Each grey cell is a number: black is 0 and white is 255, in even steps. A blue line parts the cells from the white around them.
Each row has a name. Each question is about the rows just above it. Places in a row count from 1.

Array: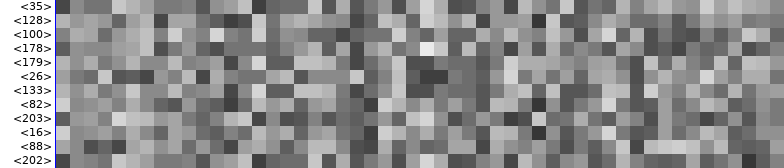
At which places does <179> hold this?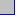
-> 18 19 43 48 50
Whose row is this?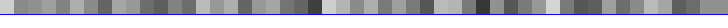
<16>
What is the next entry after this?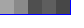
[122]
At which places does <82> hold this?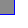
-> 2 7 26 46
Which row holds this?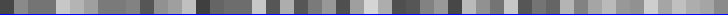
<35>

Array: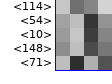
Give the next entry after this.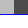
[119]
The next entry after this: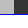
[147]
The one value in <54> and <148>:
[190]

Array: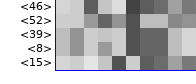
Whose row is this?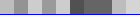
<8>
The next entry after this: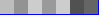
[101]

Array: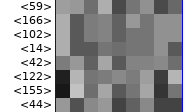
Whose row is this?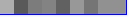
<166>
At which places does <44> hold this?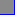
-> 3 7
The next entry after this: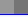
[145]
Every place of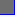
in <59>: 3

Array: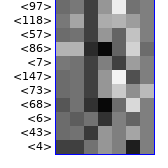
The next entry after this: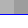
[127]
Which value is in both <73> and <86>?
[108]
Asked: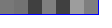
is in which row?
<7>
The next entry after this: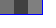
[64]
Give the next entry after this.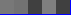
[157]

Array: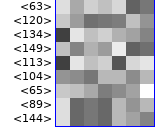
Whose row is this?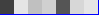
<113>
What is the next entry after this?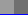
[119]
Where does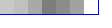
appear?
<65>
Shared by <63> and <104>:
[119]
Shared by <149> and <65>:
[192]

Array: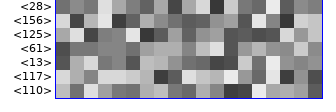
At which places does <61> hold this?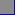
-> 17 19
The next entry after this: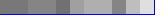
[85]
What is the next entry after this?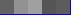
[78]
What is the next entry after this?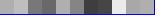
[160]

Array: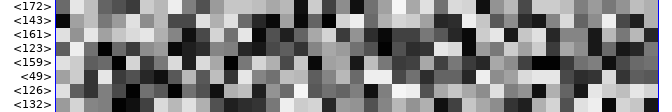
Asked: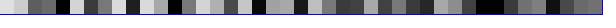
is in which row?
<159>
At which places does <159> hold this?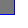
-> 8 14 24 29

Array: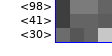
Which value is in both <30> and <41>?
[100]
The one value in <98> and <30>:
[100]
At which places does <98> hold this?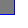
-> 2 3
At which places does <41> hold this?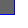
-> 2 3
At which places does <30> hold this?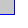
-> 4

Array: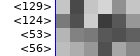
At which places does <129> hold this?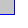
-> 1 3 6
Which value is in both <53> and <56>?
[80]
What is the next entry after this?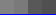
[96]

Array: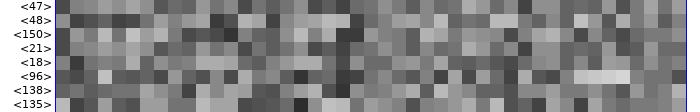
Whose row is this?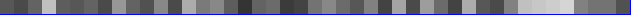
<96>
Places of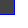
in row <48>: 2 5 16 22
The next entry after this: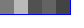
[164]

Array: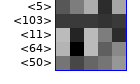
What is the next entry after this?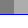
[44]
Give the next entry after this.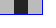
[125]
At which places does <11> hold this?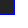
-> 2
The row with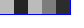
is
<11>
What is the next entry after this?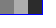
[166]
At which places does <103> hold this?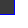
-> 1 2 3 5

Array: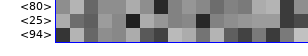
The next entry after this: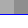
[40]
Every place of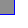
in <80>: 1 4 5 7 18
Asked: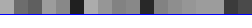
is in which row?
<25>
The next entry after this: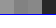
[130]

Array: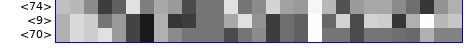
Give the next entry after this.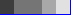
[147]
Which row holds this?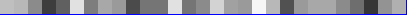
<74>
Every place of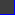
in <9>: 10 16
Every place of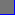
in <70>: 10 11 12 14 20 21 23 24
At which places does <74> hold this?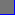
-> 11 12 14
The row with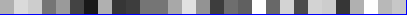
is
<9>

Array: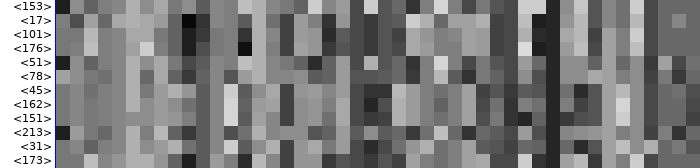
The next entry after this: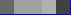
[72]
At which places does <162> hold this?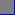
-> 4 20 27 29 34 37
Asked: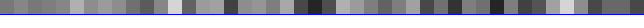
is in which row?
<162>
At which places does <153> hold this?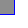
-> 2 7 10 37
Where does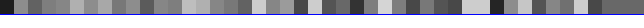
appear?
<153>
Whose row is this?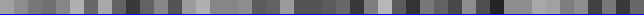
<78>
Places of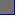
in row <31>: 10 25 28

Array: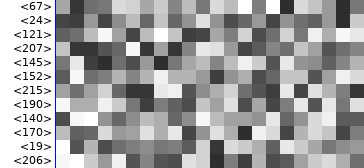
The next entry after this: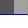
[240]
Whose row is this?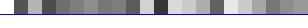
<19>

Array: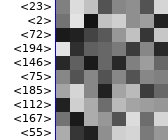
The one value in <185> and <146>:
[103]
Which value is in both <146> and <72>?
[26]
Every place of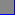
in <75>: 1 3 5 7
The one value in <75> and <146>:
[128]

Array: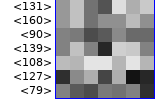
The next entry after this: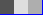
[201]
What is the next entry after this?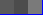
[114]
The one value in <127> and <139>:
[39]
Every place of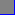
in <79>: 1 6
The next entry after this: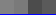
[138]
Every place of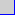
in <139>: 5
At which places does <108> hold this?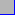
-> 2 5 7

